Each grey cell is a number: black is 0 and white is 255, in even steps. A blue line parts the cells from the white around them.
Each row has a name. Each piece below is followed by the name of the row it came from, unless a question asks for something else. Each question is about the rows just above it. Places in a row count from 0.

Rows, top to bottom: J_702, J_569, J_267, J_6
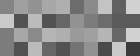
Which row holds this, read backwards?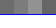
J_569
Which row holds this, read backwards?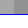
J_702
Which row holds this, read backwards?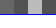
J_569

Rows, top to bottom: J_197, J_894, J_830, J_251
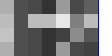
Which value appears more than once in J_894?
[188]
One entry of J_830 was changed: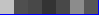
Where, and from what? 4, [65]
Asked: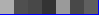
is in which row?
J_197

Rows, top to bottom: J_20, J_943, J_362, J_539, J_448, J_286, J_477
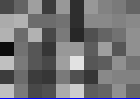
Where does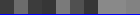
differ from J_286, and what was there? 8, [130]
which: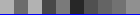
J_362
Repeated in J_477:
[100]
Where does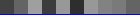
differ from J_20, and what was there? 0, [72]
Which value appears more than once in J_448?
[86]
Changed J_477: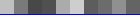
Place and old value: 7, [100]

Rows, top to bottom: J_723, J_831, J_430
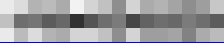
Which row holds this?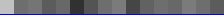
J_831
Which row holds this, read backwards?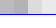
J_723
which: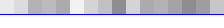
J_723
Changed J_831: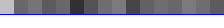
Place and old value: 1, [110]
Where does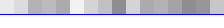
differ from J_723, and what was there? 14, [158]
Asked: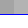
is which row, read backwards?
J_723

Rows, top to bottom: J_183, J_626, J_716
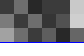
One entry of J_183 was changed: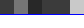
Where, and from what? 1, [110]
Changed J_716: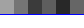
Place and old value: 1, [110]
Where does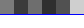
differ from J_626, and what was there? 3, [53]
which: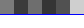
J_626
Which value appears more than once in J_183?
[59]
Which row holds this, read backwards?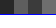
J_716

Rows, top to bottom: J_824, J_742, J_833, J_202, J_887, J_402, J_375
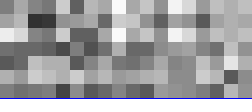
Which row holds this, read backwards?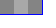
J_887
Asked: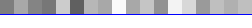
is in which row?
J_824
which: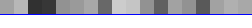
J_742
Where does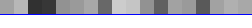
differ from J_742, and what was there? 13, [146]
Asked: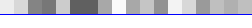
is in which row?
J_833
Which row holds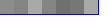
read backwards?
J_887
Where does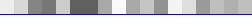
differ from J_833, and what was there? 13, [216]

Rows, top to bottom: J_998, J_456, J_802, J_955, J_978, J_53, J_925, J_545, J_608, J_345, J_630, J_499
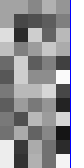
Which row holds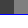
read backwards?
J_978
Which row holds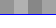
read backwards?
J_998
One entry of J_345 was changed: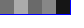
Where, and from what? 2, [99]
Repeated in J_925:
[185]
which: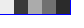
J_630
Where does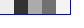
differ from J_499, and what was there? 2, [177]

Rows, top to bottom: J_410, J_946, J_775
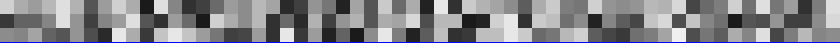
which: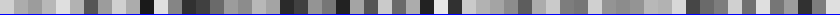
J_410
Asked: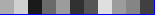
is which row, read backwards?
J_946
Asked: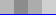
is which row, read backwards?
J_946
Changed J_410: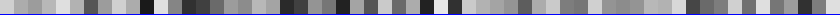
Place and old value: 36, [140]
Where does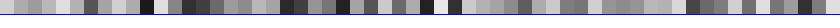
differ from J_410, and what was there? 7, [156]
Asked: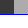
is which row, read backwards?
J_775

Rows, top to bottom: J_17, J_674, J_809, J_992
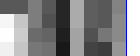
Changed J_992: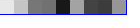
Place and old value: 0, [240]
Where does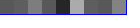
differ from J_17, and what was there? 1, [88]
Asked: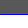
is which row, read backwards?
J_17
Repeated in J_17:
[88]
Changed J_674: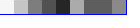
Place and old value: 7, [88]

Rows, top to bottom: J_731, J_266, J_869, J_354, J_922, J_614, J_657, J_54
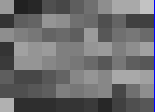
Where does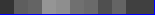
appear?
J_266
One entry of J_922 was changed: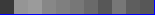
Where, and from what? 2, [149]
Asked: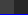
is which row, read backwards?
J_54

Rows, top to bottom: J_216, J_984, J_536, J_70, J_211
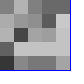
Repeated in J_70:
[195]
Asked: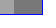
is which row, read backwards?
J_211
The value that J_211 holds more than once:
[120]
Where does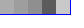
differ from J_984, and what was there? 1, [151]
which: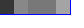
J_211
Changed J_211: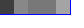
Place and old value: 0, [54]
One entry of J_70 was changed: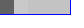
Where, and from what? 1, [195]

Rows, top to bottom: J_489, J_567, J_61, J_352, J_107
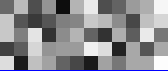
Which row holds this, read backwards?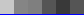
J_567
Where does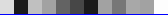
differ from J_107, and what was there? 10, [168]
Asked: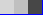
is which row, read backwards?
J_567
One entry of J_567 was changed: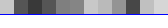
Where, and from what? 8, [140]
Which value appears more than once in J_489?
[78]
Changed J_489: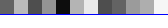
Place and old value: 0, [105]
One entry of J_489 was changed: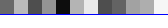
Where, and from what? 9, [155]

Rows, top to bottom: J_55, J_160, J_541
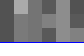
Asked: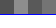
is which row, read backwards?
J_55
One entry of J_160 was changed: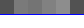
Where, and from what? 5, [89]
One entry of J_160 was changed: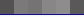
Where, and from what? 3, [129]
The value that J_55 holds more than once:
[82]

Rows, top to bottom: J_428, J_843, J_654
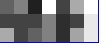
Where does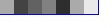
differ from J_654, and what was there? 5, [164]
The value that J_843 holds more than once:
[67]
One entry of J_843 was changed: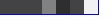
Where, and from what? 6, [233]
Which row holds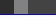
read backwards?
J_843
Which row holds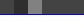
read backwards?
J_843
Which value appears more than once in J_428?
[255]

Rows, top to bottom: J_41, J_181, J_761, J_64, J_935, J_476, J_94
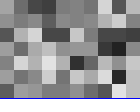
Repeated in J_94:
[124]
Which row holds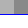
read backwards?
J_181
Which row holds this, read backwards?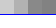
J_181
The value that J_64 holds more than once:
[150]
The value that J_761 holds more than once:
[71]
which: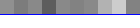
J_181

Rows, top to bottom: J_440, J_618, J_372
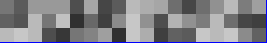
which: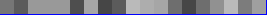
J_440
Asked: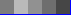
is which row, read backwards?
J_440
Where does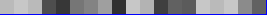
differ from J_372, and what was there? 10, [173]
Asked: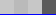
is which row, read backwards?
J_372
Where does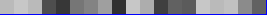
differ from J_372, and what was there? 16, [199]
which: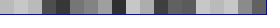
J_372

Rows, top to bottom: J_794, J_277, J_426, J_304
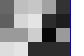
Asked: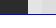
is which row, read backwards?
J_304
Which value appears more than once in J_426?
[154]
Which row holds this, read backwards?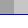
J_794
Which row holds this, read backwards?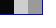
J_426
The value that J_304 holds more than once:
[44]
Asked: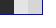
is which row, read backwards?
J_277

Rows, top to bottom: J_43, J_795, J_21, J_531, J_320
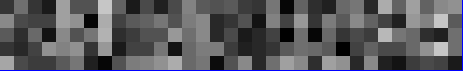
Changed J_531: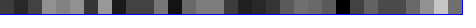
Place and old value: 0, [53]
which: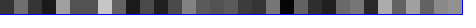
J_43
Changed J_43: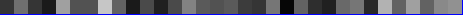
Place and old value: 27, [172]
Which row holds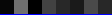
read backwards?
J_21

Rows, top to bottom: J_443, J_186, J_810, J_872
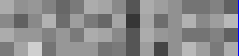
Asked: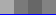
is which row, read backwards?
J_443
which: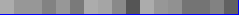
J_810

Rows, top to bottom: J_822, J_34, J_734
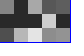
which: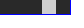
J_34
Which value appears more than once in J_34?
[41]

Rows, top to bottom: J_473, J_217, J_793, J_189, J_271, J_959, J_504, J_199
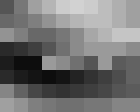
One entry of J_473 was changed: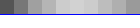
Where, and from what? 9, [160]
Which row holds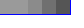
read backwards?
J_189

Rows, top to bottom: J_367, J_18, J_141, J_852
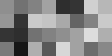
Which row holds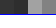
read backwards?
J_367
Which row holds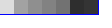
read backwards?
J_141
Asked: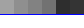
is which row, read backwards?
J_141

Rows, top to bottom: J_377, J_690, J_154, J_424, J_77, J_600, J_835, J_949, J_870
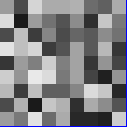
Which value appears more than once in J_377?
[171]
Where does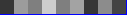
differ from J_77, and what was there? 7, [148]

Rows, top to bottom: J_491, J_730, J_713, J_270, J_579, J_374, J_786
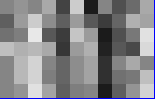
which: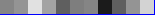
J_786
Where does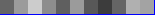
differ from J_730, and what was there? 0, [95]
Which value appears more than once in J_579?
[133]
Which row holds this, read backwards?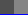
J_491
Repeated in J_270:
[176]
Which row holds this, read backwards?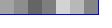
J_374
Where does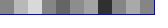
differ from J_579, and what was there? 2, [211]

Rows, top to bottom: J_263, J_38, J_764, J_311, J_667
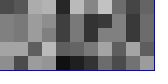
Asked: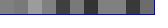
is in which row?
J_764
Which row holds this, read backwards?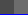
J_667
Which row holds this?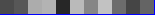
J_263
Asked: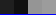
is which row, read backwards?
J_667
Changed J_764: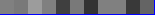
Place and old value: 10, [108]
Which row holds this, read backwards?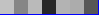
J_263

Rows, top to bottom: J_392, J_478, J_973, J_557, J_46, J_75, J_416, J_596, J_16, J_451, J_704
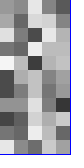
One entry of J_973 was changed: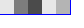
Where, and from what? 0, [224]
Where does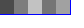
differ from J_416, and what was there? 4, [153]
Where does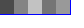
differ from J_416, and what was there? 1, [125]
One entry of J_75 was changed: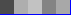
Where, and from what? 4, [161]
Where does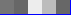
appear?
J_451
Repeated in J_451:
[103]

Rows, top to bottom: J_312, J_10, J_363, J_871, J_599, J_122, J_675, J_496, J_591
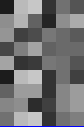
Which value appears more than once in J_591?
[113]
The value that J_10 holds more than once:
[142]
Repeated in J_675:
[156]

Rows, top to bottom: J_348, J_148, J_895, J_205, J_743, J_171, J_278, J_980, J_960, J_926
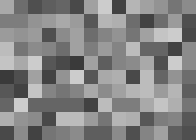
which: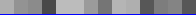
J_960
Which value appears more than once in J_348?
[161]
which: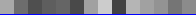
J_348

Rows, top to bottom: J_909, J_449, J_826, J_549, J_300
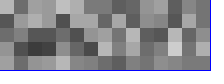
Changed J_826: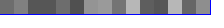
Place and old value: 7, [160]
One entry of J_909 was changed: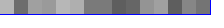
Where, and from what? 4, [191]
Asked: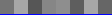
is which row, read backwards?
J_449

